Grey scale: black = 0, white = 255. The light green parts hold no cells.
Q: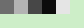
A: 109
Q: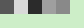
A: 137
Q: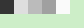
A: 187
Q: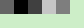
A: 100
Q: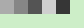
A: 134
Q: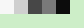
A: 121
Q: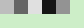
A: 147
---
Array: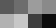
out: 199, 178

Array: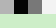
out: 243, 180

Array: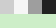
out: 246, 206

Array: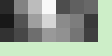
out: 248, 213

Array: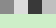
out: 220, 191

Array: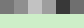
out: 194, 158

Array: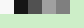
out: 248, 160

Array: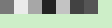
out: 235, 195

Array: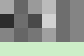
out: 210, 187

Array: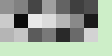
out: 233, 219
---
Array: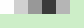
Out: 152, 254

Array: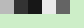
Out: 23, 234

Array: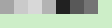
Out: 179, 216

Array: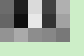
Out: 232, 232

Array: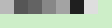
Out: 135, 222

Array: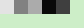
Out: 171, 227

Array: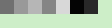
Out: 133, 216

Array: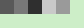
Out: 47, 201

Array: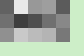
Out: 78, 233
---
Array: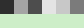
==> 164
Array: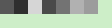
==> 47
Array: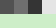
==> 111
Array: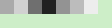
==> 209
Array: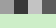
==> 56
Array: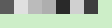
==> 224
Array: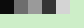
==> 109
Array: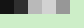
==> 47
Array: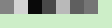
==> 211
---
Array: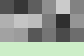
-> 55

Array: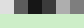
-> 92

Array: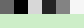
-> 0

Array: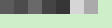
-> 76

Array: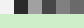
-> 42

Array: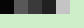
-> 88

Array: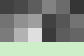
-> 73

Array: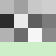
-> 160

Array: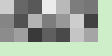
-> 103
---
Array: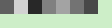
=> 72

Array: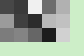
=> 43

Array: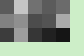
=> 33

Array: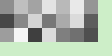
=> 71

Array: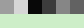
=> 60

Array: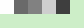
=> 106

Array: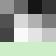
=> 53

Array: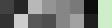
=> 31

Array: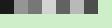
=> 77
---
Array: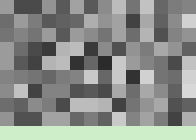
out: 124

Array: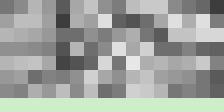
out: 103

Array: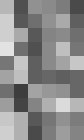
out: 124

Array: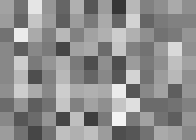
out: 170

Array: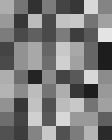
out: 216
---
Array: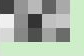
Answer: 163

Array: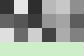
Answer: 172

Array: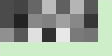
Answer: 122

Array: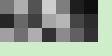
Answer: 96

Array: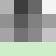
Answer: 137

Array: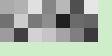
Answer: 127

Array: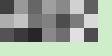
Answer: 224

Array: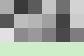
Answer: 73

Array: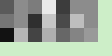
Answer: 132
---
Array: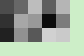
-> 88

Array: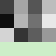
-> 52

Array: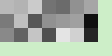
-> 228

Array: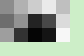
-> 5

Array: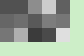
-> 59

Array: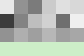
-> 183

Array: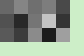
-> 139
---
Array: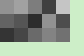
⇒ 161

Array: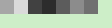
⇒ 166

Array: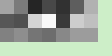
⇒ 212

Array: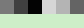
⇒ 180

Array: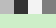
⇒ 188

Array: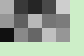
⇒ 192

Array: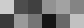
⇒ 193

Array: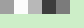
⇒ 184

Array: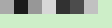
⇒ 193

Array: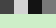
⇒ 120
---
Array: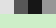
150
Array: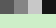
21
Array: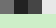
232
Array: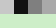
169
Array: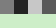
89
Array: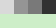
49
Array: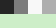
174
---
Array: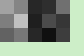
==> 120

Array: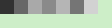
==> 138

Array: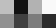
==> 145

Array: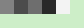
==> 76

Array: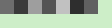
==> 84

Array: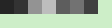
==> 189
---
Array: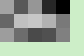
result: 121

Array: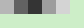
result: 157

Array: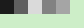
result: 130

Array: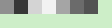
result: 143

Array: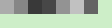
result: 134

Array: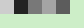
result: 120
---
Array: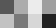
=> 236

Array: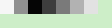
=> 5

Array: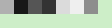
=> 85

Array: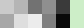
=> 114

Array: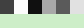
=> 16

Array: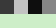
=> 14
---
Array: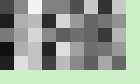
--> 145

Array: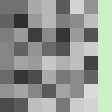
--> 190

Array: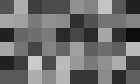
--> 131

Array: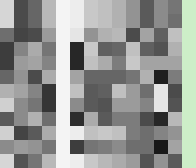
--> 110

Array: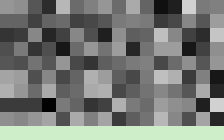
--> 157
